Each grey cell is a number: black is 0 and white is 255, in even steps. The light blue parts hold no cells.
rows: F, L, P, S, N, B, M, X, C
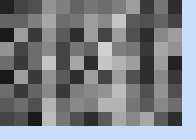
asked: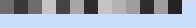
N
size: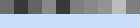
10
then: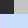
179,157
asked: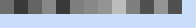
M
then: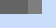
167,109
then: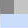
90,80
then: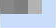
179,118

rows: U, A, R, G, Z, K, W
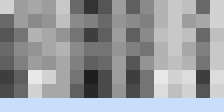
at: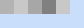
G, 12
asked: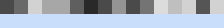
W
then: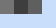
157,95
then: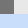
210,220
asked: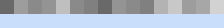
A

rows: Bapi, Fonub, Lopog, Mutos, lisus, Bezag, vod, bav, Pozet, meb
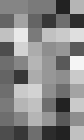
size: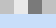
4
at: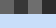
Fonub, 3
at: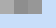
Mutos, 3
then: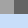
55,110
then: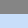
122,122

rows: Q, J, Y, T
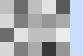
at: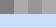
J, 2
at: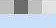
Q, 1
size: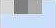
3
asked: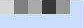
T

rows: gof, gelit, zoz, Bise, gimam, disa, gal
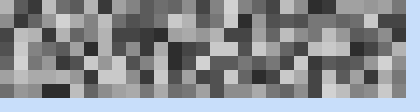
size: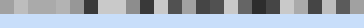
26
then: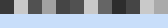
69,189
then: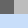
141,119
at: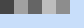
zoz, 18

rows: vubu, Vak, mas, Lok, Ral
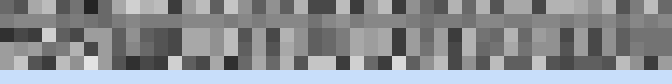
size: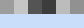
6
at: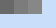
Vak, 8
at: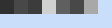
Ral, 10

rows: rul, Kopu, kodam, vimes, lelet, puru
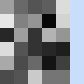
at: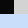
Kopu, 4
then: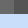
94,220

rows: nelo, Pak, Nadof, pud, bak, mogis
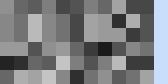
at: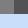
bak, 6
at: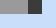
Nadof, 8
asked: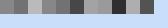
Pak
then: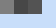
126,103
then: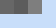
71,83
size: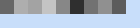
9

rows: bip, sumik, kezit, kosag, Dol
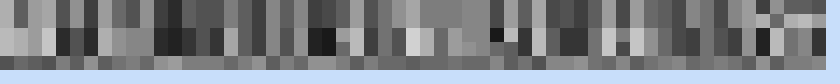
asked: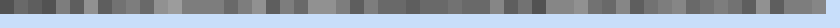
Dol

